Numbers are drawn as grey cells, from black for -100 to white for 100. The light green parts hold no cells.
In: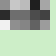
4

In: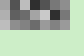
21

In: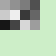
-47

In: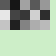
3

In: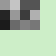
-17

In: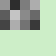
36
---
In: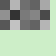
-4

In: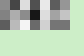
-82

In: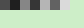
-58

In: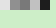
-5

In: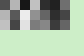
14

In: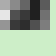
-55

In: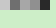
31
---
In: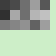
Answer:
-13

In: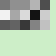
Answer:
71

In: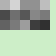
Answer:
-32

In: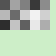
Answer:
63

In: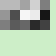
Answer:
93

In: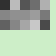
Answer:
13

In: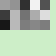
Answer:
-10

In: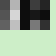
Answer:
-90
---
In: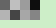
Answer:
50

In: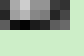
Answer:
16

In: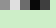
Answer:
-15

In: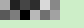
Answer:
-65

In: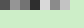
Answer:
70

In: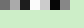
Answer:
60

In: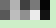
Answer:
-50
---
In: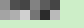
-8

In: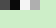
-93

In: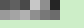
12

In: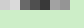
-55

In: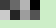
-72

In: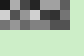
1

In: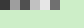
51

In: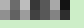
-31
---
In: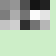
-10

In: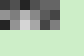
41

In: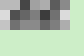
-20

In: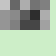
-29

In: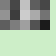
60

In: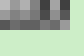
12

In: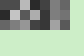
-30
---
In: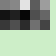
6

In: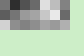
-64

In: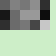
1

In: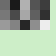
-80

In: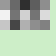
-18

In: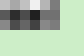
32
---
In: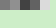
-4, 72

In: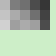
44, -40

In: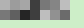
40, -16

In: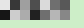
80, 6

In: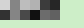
66, -24

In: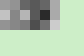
23, 60

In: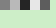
0, -27
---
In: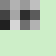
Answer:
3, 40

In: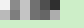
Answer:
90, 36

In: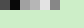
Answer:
-41, 6

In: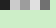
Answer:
-74, -11

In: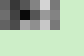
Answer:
-23, -5

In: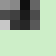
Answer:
15, -31

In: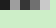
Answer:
-77, 58
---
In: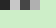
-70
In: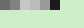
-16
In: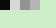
-93
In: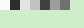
97
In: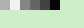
38
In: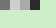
-9
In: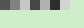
-35
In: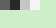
-25
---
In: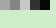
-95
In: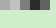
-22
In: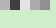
13
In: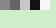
94
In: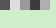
37
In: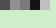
50
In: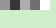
100
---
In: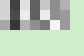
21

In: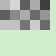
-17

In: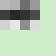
72

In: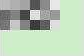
73

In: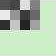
26

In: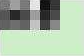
6

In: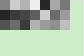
50
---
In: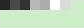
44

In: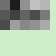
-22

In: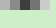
-52

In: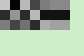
45

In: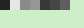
18

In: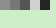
-33
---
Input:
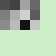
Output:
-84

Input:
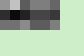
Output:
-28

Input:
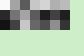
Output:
11

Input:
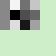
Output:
-82

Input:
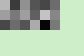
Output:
-95

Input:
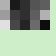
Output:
-16
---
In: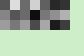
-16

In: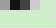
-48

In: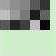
4

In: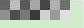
-30

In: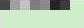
51

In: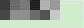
-6

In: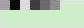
72

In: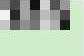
29

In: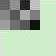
-70
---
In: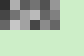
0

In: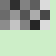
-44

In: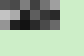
-68

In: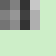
37

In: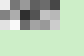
44

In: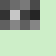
-71

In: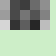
2

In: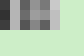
50

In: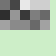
-18
